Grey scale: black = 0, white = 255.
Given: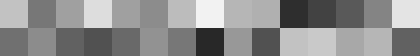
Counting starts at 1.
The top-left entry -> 194
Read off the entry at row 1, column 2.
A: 119
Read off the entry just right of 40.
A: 152
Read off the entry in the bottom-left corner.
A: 112
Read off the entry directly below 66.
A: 201
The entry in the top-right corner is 228
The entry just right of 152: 81
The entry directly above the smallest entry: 242
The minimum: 40

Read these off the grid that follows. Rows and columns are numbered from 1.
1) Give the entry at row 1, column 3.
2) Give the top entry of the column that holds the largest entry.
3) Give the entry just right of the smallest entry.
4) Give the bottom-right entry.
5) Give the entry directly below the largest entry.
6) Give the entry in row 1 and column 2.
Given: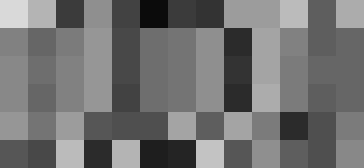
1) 59
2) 217
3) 59
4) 136
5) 129
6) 180

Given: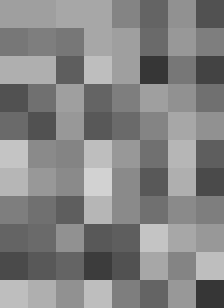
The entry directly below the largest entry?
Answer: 182
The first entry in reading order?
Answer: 159
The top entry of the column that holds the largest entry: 167
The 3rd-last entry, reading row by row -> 100
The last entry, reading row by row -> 54
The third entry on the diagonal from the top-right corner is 54
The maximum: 210
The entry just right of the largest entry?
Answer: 138
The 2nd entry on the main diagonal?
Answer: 126
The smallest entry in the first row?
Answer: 81
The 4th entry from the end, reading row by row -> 126
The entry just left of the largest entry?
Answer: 138
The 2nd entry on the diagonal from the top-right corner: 152
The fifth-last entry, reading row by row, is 190
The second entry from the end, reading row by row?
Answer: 152
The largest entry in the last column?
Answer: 190
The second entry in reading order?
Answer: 159
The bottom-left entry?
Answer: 190
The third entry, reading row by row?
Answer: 167

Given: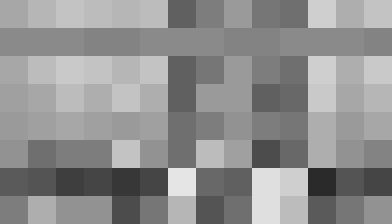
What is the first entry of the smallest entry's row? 90
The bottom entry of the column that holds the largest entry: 182
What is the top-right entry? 195
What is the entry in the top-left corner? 167
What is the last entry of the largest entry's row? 69
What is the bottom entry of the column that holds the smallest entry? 90
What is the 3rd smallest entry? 62
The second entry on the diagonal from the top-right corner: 138
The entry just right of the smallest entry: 84
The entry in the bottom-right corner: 146
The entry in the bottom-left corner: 125
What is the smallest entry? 42
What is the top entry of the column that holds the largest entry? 96
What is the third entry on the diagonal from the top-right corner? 207
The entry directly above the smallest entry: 174
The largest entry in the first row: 207
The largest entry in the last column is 201
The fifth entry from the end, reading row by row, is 223
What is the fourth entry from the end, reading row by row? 188
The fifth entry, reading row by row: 182
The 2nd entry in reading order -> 182
